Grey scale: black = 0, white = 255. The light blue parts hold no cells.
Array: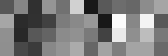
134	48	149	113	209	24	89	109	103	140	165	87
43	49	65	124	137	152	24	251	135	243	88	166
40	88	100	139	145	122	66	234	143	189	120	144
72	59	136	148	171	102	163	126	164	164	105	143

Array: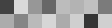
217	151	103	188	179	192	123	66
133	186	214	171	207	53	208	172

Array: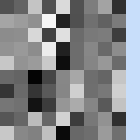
99	196	80	218	81	125	163	47	81
156	144	246	34	80	112	97	123	165
142	216	65	224	107	121	124	61	140
153	140	236	33	109	135	105	141	146
147	155	201	13	109	133	152	107	199
100	4	69	135	167	110	101	197	105
106	53	90	134	207	111	120	208	53
113	19	60	150	171	133	89	194	118
102	188	103	210	60	120	146	47	86
136	129	192	10	104	110	155	111	200

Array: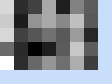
44	65	168	30	130	92	216
28	147	169	136	192	89	203
65	86	113	89	155	38	215
42	2	30	91	199	93	106
45	104	149	111	173	62	254

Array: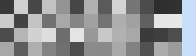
207	71	194	148	70	177	90	211	117	76	46	49	57
67	196	113	168	133	161	115	174	161	96	230	231	203
181	210	221	109	228	152	200	177	168	58	63	78	76
94	175	131	111	77	139	138	169	129	81	172	156	168

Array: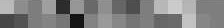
141	125	159	44	150	105	143	102	78	126	184	203	181	126	127	186
83	125	132	118	21	131	154	134	116	126	103	107	194	135	127	71

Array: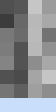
86	198	155	80
104	184	168	60
107	186	114	121
82	184	144	124
83	141	168	132
75	165	197	81
95	159	141	117

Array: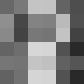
121	196	195	99	78	104
71	131	128	186	80	143
67	120	117	195	66	137
110	215	213	82	41	100
116	196	192	97	85	118
113	213	211	82	41	98

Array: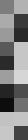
178	125
57	171
41	154
198	89
198	42
214	158
77	36
112	13
196	194
66	199
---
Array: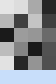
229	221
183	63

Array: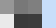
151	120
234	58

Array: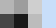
181	157
70	25

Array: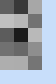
96	57
192	183

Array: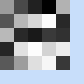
156	73
85	183

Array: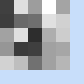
64	223
61	105

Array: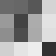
106	103
154	67

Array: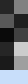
38	129
89	31

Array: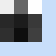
238	102
40	28
